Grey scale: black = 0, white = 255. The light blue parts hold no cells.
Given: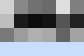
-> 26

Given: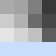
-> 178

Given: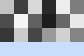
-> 245

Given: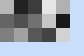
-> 80

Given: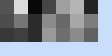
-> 118

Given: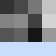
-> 139

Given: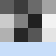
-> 129
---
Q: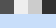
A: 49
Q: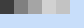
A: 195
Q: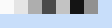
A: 145
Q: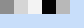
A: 184
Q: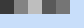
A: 117
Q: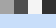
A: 49
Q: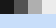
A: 236
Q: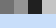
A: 196
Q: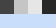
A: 40
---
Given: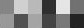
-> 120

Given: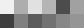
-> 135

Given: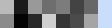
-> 75

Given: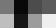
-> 156

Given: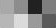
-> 154

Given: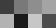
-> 199

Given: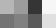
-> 90

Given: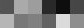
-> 219

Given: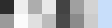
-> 139

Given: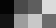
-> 200
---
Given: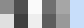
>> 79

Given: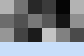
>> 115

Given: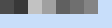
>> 56

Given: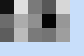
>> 223

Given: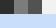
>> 124

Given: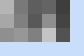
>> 121
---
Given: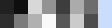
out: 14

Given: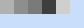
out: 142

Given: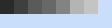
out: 63

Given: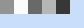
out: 252

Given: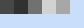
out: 49

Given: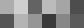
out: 207

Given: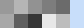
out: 181

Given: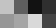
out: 95

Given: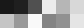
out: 31

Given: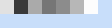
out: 57
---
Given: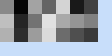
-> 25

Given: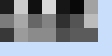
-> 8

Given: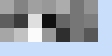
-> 118

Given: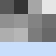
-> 166

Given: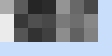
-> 104

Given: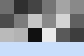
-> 164

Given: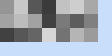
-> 206

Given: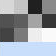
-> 32
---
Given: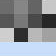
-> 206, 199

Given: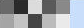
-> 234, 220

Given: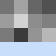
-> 210, 183

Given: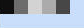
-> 211, 171

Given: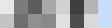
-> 232, 224

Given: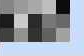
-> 202, 190

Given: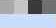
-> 197, 169

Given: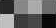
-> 192, 171

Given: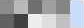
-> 236, 222

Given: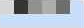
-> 213, 173
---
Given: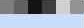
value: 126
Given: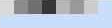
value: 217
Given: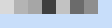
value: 217
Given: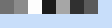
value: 112
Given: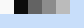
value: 249
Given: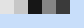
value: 227
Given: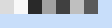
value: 219
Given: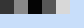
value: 52
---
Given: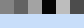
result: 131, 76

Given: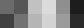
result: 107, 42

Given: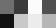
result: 111, 182

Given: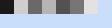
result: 26, 226

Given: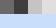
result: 105, 223

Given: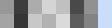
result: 152, 131
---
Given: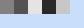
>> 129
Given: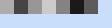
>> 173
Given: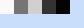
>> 249
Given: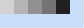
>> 210
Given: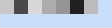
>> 201
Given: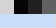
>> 212
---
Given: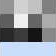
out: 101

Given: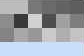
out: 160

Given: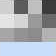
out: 153

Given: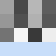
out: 177

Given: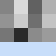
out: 111

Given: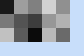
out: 151

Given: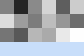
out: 150
